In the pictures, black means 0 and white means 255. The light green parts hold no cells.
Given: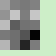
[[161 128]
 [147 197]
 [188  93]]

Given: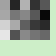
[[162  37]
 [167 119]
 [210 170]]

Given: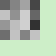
[[ 99 132]
 [194 145]
 [150 190]]

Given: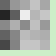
[[102 151]
 [ 36  94]
 [137 175]]

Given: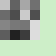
[[195  98]
 [107  77]
 [133 120]]

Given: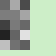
[[105 169]
 [125 126]
 [ 64 122]]

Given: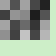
[[163  82]
 [ 63 148]
 [164  71]]
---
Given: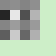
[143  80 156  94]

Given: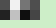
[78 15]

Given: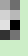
[110 210]

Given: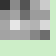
[203 156 186 166]

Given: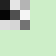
[180  79 221]

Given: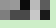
[ 92 200]

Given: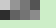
[ 84 116]

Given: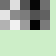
[111  82 156]
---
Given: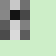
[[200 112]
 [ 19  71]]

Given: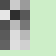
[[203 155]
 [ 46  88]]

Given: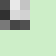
[[233 196]
 [217 210]]

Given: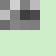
[[208 127]
 [127  62]]

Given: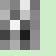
[[130 231]
 [101 196]]

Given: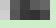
[[90 60]
 [85 56]]

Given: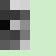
[[214 210]
 [ 55  85]]

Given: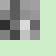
[[ 90 155]
 [ 92 144]]
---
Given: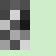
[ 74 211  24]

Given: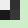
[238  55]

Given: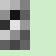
[198  20 152]

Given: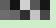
[ 94 103]

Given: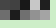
[69 28]

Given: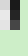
[215  37]

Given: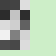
[ 64 195  97]
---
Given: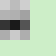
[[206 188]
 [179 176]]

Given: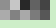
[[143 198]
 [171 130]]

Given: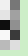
[[240 119]
 [228 161]]

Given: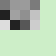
[[121 153]
 [ 33 161]]

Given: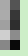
[[169  84]
 [171  55]]

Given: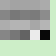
[[168 163]
 [134 120]]
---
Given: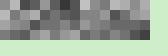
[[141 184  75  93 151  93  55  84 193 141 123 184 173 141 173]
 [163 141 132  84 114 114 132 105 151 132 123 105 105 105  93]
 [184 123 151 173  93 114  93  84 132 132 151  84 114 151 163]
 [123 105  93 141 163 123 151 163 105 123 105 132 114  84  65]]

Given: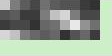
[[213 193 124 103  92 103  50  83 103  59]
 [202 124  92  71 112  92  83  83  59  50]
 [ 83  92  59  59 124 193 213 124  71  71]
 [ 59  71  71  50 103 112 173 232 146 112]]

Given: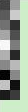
[[ 91 203]
 [136 185]
 [ 68 157]
 [  5 136]
 [247 124]
 [166  79]
 [ 27  59]
 [113  48]
 [176  39]
 [194  16]]

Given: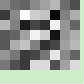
[[ 88 173 195 128  48  70 161 184]
 [ 58 137 253 206 195   8 128 173]
 [184 128  29  70  48 241 149 100]
 [149 119  58  70 119 229 137 100]
 [137 109 100 137 161 184 109  79]
 [ 88 100 161 241 206  19 149 173]
 [119  79  58 218 218  79 161 218]]

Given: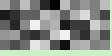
[[149 159  67  47  87 199 240  87  47 149  77]
 [169 108 189 117  38   4 189 117 149 127 189]
 [108  77 108 229 199  77  14 169 178 127 137]
 [ 26  47  96  96 189 169  96 178 218 127  67]
 [ 96  38 137 240 159 178  26  57  57 208 159]]

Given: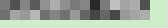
[[113 164 153 182 113 132 113 153 101  70 101  70 153 164 173]
 [122  81 132  91 144 173 144 122 132  41 122 191 164 173  81]]
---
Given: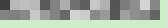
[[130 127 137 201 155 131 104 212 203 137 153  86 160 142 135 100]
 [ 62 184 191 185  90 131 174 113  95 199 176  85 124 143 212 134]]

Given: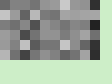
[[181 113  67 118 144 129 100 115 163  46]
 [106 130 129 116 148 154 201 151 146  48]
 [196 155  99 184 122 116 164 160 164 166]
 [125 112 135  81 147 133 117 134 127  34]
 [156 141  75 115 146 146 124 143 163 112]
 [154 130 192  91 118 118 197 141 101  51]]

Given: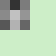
[[ 87 178 102]
 [124  51 124]
 [138 193 149]]

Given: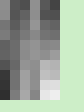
[[ 47 124 168 134 231 238]
 [142  87  79 144  88  68]
 [140  85  98 142  82  80]
 [117  92 111 149 106  99]
 [123 104 121 136 115 111]
 [ 97 108 140 147 134 137]
 [ 99 109 139 149 143 156]
 [ 83 104 147 143 183 179]
 [ 56 113 160 141 191 186]
 [ 52 114 162 143 219 222]]

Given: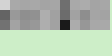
[[114 163 147 152 174 162  26 172 151 168 169]
 [211 169 166 168 164 166 111 169 172 164 167]
 [100 153 143 145 174 161 108 162 142 165 163]]

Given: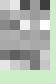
[[229 205 188 121 197]
 [209 230  77 156  60]
 [157 182 171 155 167]
 [137 119 239 179 253]
 [173 176 157 167 156]
 [169 169 175 169 170]
 [117  96 112 124 205]]

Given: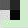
[[218   6]
 [ 88  37]]

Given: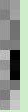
[[155 199]
 [140 157]
 [128 162]
 [151 113]
 [151 114]
 [127 125]
 [187   1]
 [148  11]
 [165   3]
 [137 115]
 [124 188]]
